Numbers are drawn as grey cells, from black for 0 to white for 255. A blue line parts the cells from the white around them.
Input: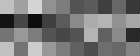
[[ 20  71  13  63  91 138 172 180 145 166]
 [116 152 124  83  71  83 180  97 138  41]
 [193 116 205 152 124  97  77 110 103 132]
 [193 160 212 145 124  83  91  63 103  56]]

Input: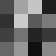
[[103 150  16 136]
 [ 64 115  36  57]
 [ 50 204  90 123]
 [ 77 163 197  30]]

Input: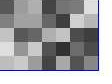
[[195  88 102 175 195  76  62]
 [189 202 156  68 168  82 135]
 [128 162 162 102  62 208 182]
 [ 88 156 175  68 116 122 222]
 [222 149 202  82  49 108  76]]

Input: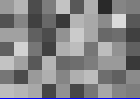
[[ 82 133  64 104  57 181 168 139 218  88]
 [154 181  76 125 195  88 175  41 133 125]
 [195 161  88 181 104 110 125 154 154  57]
 [161 161  96  76 146 203 168 104 110  64]
 [ 96 210 118  64 175 189 118 189 146  96]
 [118  76 154 175 133 175 189 110  96 139]
 [189 181 168  70 146  70 118 168 133 125]]

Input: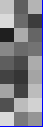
[[218 107  60]
 [ 31 172 101]
 [136 107 115]
 [218 122 149]
 [ 66  53 164]
 [ 94  73 172]
 [196  94 180]
 [164  66 188]
 [ 80 188 210]]

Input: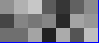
[[ 69 133 119 133  41 164 151]
 [111 111 164  34 171  84 191]
 [145 177 199  91  54  97 139]]

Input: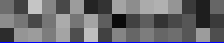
[[141 118  72 118 171 118 164  94  10  65  94  51  72  86  30  58]
 [ 44 149 156 125 164  78 191  65 133 102 125 102 110  86 156  78]
 [110  65 197 133  72 156  36  51 164 141 171 177 149  58  30 102]]
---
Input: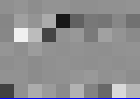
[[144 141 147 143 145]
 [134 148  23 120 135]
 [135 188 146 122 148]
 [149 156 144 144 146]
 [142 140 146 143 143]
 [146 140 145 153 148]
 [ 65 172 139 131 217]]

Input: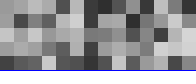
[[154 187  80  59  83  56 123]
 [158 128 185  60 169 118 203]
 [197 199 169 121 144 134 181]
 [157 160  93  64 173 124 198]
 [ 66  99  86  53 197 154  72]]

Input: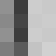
[[145 205]
 [137 201]
 [145 205]
 [125 195]]

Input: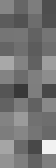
[[134 125]
 [ 92 109]
 [117  98]
 [101  92]
 [168  97]
 [131 127]
 [ 85 126]
 [ 98  97]
 [131 113]
 [125 117]
 [165  72]
 [147  98]]

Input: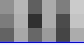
[[145  95 126]
 [124  48  75]
 [ 99 103  69]]

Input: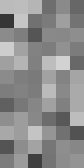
[[187 181 138]
 [ 54 113 159]
 [139  85 136]
 [205 130 145]
 [160 128 210]
 [139 122 131]
 [125 124 137]
 [ 96 134 128]
 [142 136  88]
 [168 196 113]
 [ 84 163 142]
 [124  63 140]]
